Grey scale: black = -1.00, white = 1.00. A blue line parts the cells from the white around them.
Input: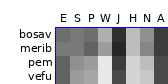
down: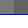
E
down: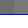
E
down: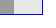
W
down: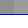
S
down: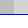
H

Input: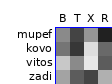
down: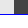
X
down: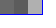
R
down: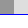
X
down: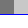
B
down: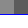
T

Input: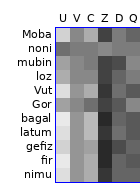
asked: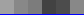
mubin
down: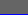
D
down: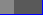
Q
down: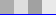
U
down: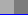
C

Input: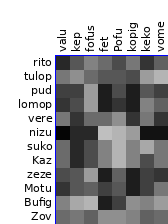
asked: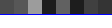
zeze
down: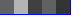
vome
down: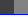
keko
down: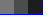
kopig

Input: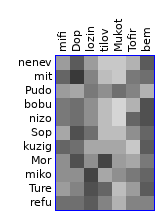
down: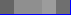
mifi
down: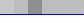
tilov
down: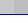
tilov
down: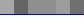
mifi

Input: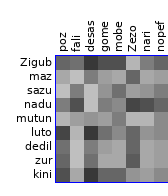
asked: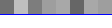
dedil
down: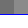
mobe

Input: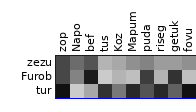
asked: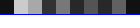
tur
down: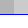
tus
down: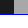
bef

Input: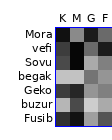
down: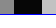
M
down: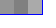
F

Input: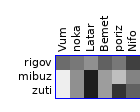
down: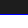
Latar
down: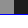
Latar
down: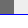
Vum
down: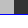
poriz

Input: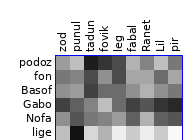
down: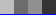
Lil
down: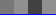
zod
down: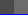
leg
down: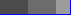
leg

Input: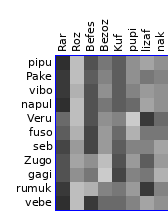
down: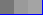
lizaf
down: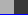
Befes

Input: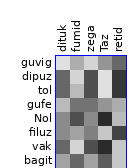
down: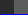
Taz
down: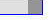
Taz
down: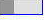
Taz
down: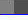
zega
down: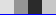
Taz

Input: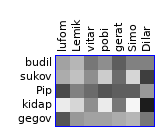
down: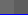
gerat
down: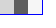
Simo
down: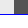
lufom
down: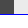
lufom
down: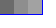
vitar
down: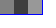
Dilar
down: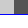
pobi

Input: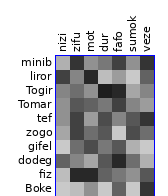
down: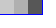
veze
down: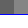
veze
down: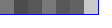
dur
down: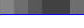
zifu
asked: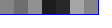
Togir
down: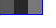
fafo

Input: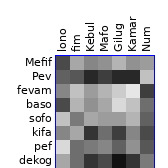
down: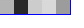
Gilug
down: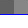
lono
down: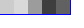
Gilug
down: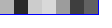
Gilug
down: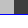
Num

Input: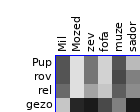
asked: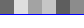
rel
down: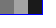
zev

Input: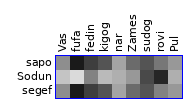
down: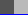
kigog
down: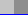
Vas

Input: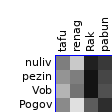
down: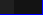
Rak
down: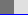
renag
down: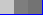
renag
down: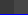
pabun

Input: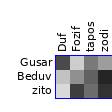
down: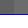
tapos
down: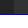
zodi
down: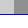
Fozif
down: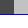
Duf
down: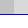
Duf

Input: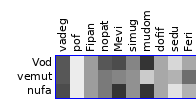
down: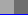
Feri
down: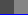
Mevi
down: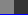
Mevi

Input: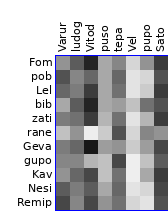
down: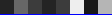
Vitod
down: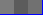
ludog
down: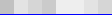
Vel

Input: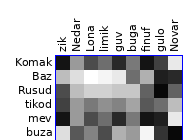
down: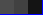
zik
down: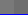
buga
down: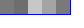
buga
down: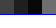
gulo
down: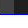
gulo
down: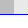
Novar
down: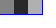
guv

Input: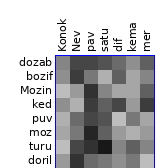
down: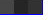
pav
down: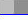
Konok
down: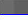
dif
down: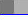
kema
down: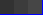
pav
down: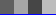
dif

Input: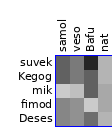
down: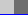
Bafu
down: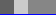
samol

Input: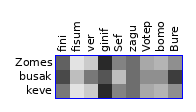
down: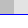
fisum

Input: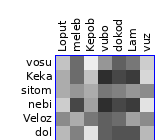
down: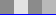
vuz
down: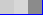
vuz
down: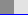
vuz

